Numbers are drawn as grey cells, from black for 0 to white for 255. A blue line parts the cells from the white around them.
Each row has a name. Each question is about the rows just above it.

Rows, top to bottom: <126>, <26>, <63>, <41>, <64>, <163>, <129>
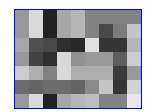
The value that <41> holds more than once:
[153]
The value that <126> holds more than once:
[130]
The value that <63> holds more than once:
[53]
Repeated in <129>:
[130]
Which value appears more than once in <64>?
[174]
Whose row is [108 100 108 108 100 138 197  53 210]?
<163>
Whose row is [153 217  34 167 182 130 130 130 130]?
<126>

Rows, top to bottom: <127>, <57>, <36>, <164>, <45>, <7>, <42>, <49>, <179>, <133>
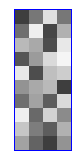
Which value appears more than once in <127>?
[119]
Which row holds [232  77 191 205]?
<45>

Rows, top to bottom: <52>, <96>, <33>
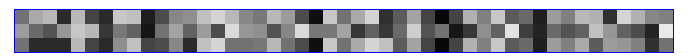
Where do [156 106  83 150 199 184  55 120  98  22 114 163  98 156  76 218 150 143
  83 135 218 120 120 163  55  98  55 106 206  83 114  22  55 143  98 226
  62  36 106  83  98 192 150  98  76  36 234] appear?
<96>
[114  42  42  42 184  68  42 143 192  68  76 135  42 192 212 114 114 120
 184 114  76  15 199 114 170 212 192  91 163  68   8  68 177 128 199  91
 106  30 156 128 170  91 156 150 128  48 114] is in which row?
<33>
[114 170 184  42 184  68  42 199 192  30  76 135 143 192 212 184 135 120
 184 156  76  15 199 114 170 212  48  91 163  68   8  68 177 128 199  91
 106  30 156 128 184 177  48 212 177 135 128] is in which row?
<52>

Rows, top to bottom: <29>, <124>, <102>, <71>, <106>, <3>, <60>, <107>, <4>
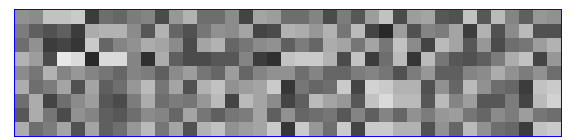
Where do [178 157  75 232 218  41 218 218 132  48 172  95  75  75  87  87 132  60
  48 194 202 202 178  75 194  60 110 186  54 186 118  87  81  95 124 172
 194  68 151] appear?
<71>
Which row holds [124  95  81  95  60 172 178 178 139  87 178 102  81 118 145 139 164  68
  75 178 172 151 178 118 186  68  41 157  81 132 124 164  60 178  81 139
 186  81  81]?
<124>
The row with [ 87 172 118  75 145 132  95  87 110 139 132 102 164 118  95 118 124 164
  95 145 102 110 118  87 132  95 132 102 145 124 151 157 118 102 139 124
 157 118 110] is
<107>

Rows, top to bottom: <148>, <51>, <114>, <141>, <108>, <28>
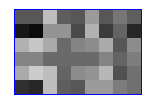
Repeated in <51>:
[147]
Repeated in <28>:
[155]
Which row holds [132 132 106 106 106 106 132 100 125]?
<141>
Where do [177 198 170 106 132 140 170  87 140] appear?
<114>
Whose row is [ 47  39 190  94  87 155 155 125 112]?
<28>

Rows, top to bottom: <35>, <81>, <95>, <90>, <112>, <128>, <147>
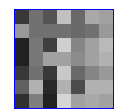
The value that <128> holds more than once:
[177]
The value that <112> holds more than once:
[56]
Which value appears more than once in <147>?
[161]
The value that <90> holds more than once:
[161]
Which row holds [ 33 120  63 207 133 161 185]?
<95>
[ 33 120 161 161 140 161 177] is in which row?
<90>

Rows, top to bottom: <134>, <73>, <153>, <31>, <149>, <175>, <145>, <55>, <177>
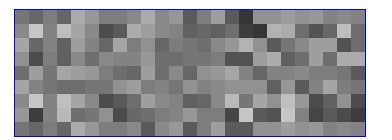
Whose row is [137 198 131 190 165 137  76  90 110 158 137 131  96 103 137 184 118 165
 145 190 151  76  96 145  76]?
<145>
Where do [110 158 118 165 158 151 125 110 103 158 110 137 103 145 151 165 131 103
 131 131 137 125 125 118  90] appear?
<149>
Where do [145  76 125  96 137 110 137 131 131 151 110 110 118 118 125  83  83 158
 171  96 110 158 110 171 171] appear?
<31>

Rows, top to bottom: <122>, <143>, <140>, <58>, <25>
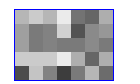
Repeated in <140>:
[122]
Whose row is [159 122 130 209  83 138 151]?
<143>

